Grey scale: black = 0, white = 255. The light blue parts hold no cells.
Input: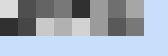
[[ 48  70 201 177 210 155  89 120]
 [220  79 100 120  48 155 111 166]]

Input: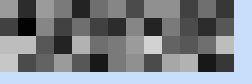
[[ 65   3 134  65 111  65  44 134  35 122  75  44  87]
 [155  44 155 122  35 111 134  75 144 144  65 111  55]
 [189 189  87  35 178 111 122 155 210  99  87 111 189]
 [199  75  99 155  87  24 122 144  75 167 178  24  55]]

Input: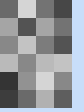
[[ 52 146 213 136]
 [ 61 106 177  94]
 [106 213 115  71]
 [136 195 124  83]
 [165  83 165 115]
 [186 136 186 195]]

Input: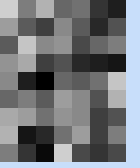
[[ 91 197 137 147  73 103 125]
 [103 125  91 157 137  82 178]
 [125  52   9 207  73  52  73]
 [137  30   0 103  91 113 197]
 [147 169  63  82  40  30  21]
 [157  91  63 137  91  40  82]
 [169 157 113 147 137  63  82]
 [178  21  40 113 157  63 125]
 [207 125 178 103 113  52  30]]

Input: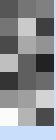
[[ 52  95 107]
 [ 74 169 147]
 [ 86 117 128]
 [117 202  63]
 [147 159 211]
 [191  95  34]
 [251 180  74]]

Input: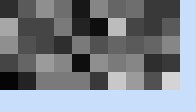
[[  5  35 122 122 122  57 200 155  81 212]
 [ 46  90 143 110  23 134 101 110  57  57]
 [ 69 101 155 134  14 143 122 134  46  57]
 [143  81  69  46 122  81 101  90 101 134]
 [167  69  69 122  35  14 188  69  57  90]]

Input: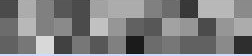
[[ 75 172 128  87  75 162 172 172 128 108  56 184 184 138]
 [ 97 119 216  65 119  87 128  27 108 119  97  97 138  46]
 [108 184 128 138  75 193 150  97  87 162 150  75 150 172]]

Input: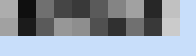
[[161  27  90 151 142  80  48 112  57 203]
 [173  15 112  69  57  90 132 161  39 193]]

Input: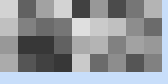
[[152  55  55  97 171 180 129 162 152]
 [171  85  65  55 202 107 141  85 129]
 [192 129 107 118 223 202 192 141 107]
 [211  97 162 211  65 152  75 118 180]]
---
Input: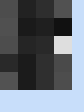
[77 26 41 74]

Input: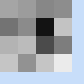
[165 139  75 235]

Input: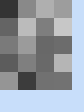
[ 52 187 104 181]

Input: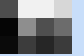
[ 77 142  38]

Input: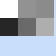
[255 106]

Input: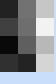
[ 34 110 184]

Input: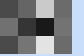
[ 74  53 227]

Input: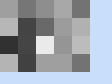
[159  68 234 159]
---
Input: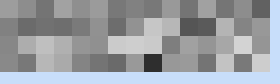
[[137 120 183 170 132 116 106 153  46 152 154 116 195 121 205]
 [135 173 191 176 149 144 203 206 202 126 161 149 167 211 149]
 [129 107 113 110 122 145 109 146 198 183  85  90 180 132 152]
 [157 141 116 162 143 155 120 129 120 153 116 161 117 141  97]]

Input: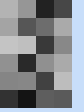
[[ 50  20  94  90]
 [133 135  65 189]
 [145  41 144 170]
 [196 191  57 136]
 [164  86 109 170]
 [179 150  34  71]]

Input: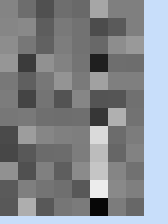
[[ 88 174  88 118 123   7 124 103]
 [ 90 127 116 111  88 236 137 127]
 [145  80 128  94 139 197 133 113]
 [ 71  88 107 108 125 188 102 130]
 [ 74 157 134 128 126 218 108 124]
 [119 121 111 110 111  54 176 114]
 [124  68 116  83 134  84  85 112]
 [120  95 119 148 122 161 127 127]
 [150  59 145 130 116  31 110 109]
 [141 119  97 125 114 104 141 153]
 [134 137  93 121 114  76  90 127]
 [132 109  80 110 105 166 127 127]]

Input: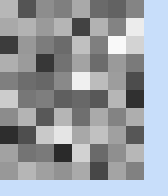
[[152 182 160 146 170  71 164 129]
 [162 116 122  42 210 106 143 183]
 [ 45  78 201 229 168 193 160  86]
 [140 180  88 181 111 170 131 174]
 [204 119 126  95 104  88 182  48]
 [127 109 103 137 240 188 157  76]
 [175 155  55 114 163 108 154 122]
 [ 60 152 124 107 192 127 249 211]
 [169 179 154 181  66 178 131 236]
 [183  84 141 127 169 106  98 132]]

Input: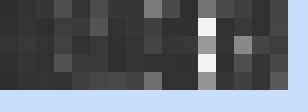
[[ 46  50  51  49  63  70  73  67 111  49  49 147  53  63  52  88]
 [ 48  52  49  80  56  57  47  51  50  49  48 242  48  79  54  71]
 [ 51  56  51  66  49  57  48  52  69  54  56 153  51 136  69  61]
 [ 47  51  48  61  58  84  50  55  63  48  48 242  49  58  50  70]
 [ 46  50  55  78  51  76  55  53 123  74  47 117  74  64  50  69]]

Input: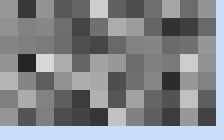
[[150  84 127  76  67  53 193 128  95  60 152  66]
 [128 171 131  95  59 177  85 161 101  82 193  93]
 [182 133  93 144 173 169  78 112 134  43 151 130]
 [148  37 216 172 101 161 152 108 127 121 204 145]
 [133 127 123 109  79  70 104 130 133 106 112 150]
 [146 130 135 111  69 112 172 156 100  50  62 104]
 [152  56 147  88 101 205  96  78 110 166 108 148]]
